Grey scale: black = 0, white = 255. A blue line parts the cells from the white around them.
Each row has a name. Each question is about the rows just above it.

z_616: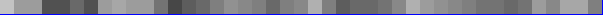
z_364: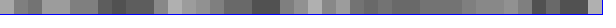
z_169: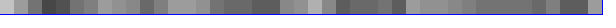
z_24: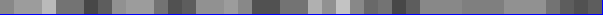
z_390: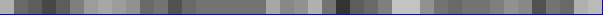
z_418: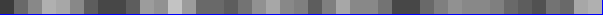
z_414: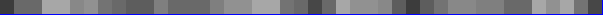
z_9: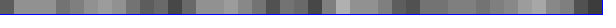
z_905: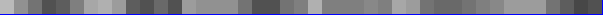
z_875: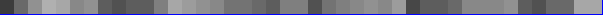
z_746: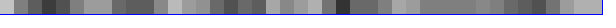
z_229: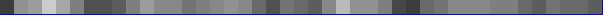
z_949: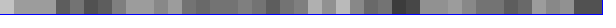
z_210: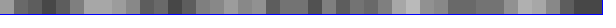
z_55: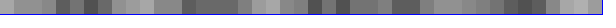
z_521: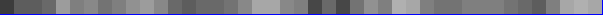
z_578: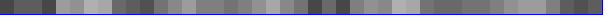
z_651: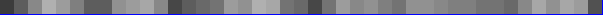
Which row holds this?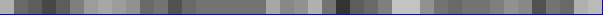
z_390
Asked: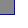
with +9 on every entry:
[145]
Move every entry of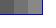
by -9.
[ 84 106 127]
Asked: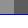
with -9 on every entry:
[136  84]

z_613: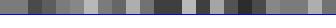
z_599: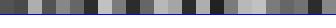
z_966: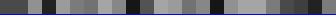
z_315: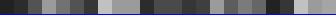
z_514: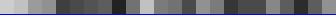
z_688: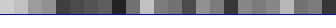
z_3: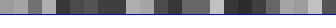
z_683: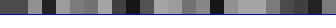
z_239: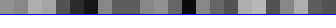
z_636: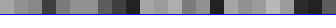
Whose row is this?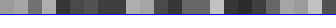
z_3
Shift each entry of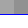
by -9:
[156 136]

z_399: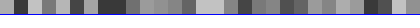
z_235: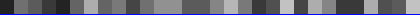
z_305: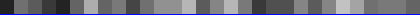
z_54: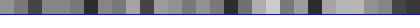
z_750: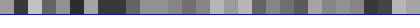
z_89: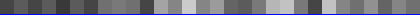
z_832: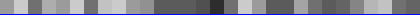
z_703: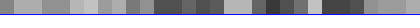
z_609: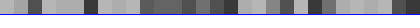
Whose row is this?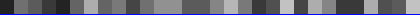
z_235
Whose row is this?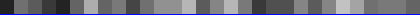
z_305
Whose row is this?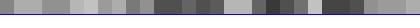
z_703
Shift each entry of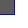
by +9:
[100]

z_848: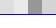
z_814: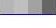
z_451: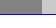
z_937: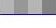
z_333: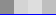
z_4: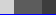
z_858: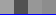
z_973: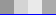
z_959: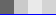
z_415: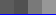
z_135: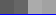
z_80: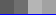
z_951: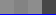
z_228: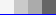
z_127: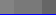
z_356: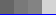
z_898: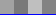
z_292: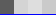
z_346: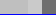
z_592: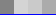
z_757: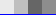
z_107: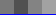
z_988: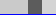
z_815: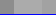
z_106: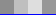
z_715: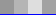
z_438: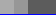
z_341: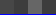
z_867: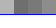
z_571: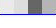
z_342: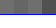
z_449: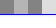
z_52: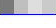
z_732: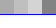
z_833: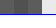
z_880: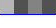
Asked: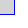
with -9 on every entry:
[203]
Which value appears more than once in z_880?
[81]
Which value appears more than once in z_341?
[61]
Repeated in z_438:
[92]
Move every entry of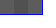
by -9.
[83 72 83]
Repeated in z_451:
[131]
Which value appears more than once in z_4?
[92]

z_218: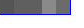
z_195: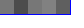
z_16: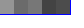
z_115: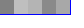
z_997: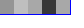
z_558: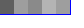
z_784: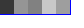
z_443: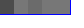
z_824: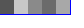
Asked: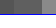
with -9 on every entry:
[ 76  86  86 129]
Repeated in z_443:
[119]
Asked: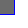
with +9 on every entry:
[116]
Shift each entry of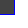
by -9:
[58]

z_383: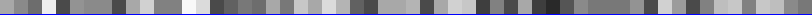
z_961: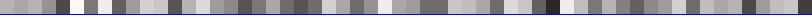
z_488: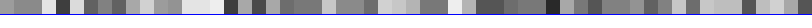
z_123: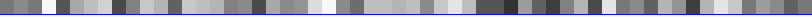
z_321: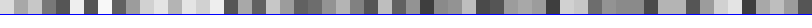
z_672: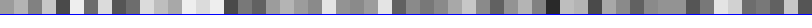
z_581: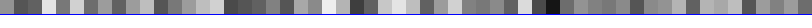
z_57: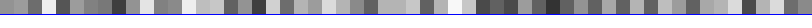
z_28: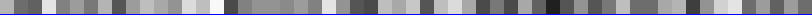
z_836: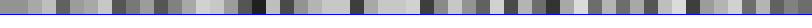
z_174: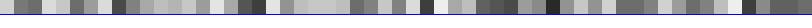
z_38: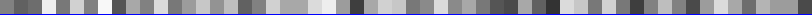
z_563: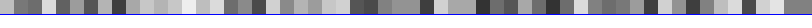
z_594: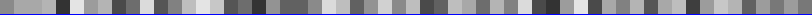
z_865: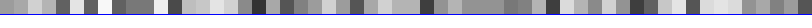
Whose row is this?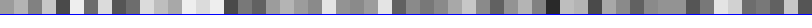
z_672
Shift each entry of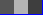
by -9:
[ 76 171  53]

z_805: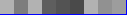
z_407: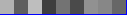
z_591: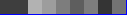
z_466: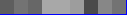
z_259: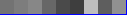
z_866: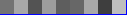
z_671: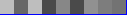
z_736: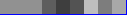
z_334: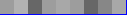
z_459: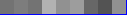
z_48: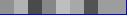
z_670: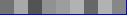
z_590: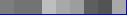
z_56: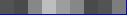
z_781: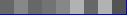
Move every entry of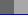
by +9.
[112 177]
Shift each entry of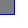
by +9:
[134]
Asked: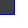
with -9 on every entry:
[53]
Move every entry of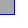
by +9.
[177]

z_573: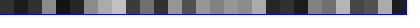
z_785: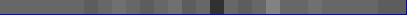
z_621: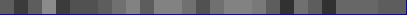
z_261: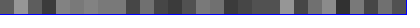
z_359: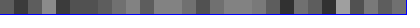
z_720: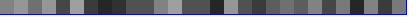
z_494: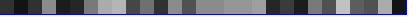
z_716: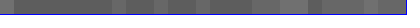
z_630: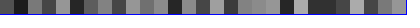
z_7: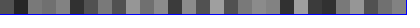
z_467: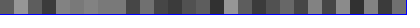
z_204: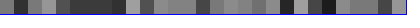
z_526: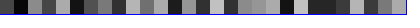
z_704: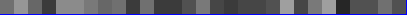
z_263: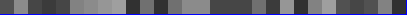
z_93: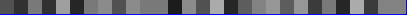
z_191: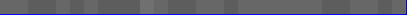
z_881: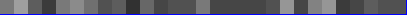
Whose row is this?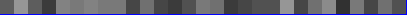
z_261
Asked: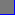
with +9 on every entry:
[130]

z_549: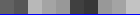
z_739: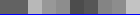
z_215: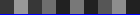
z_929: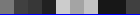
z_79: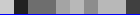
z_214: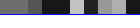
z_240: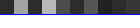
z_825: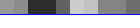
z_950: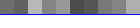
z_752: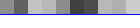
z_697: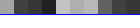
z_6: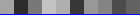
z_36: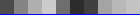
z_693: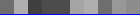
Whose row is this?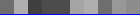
z_693
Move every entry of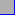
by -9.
[166]
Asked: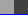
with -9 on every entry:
[155  55]

